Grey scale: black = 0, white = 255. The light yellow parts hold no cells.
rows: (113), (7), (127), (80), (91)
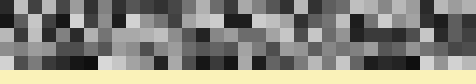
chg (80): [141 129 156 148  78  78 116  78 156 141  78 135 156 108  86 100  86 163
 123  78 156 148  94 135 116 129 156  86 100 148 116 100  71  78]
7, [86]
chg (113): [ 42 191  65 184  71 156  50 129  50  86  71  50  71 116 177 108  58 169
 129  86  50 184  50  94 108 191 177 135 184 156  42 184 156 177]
10, [65]
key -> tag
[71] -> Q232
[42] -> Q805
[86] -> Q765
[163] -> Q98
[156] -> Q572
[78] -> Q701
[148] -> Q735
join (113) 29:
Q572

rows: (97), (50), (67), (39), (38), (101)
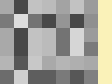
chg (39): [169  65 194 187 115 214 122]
1, [72]
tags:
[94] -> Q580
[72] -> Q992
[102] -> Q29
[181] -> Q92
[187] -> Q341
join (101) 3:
Q580
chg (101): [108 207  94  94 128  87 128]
4, [122]
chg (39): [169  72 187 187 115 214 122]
2, [194]
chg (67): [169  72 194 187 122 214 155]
4, [115]
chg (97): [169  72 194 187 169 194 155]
4, [163]

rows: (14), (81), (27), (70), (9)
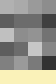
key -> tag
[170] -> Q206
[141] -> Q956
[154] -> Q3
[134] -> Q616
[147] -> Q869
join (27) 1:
Q956
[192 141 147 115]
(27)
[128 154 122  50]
(9)
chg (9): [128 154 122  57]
3, [50]
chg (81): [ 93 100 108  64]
1, [108]

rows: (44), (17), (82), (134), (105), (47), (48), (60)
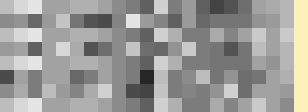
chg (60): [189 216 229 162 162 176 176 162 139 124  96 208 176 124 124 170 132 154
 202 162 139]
17, [162]
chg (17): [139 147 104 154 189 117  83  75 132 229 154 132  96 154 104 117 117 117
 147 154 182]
4, [196]
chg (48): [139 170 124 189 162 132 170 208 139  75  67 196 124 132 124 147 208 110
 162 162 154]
4, [154]
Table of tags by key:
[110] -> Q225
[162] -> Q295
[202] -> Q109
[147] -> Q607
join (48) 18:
Q295

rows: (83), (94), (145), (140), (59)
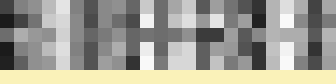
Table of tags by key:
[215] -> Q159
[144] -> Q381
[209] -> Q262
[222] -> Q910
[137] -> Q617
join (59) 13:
Q159
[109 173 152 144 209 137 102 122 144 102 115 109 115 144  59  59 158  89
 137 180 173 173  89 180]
(145)

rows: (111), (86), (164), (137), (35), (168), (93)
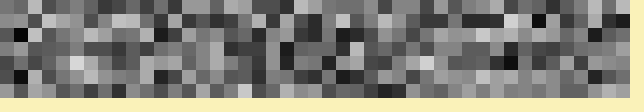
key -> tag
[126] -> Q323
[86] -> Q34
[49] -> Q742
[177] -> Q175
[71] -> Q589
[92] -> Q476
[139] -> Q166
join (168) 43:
Q34
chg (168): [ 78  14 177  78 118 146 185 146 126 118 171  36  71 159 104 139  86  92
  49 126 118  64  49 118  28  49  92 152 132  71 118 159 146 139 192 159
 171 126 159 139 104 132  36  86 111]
37, [132]
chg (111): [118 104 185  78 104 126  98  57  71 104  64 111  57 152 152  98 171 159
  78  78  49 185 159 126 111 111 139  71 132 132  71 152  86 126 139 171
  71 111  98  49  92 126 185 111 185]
23, [118]

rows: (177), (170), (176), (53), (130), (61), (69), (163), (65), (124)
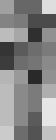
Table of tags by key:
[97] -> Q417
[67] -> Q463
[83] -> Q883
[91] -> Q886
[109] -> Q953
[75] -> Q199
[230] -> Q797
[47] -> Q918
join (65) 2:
Q886
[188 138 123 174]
(69)
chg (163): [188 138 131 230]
2, [123]
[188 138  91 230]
(65)
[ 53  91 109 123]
(53)
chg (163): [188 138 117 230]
2, [123]
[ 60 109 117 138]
(130)

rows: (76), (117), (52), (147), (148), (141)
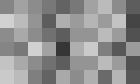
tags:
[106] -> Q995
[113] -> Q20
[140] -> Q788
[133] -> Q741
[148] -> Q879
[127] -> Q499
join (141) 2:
Q499
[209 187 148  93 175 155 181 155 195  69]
(117)

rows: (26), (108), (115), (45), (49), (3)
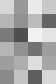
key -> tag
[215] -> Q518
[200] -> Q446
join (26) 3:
Q446
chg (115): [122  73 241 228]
1, [79]
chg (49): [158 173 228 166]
2, [222]
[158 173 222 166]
(49)
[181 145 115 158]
(45)
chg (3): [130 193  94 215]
0, [137]

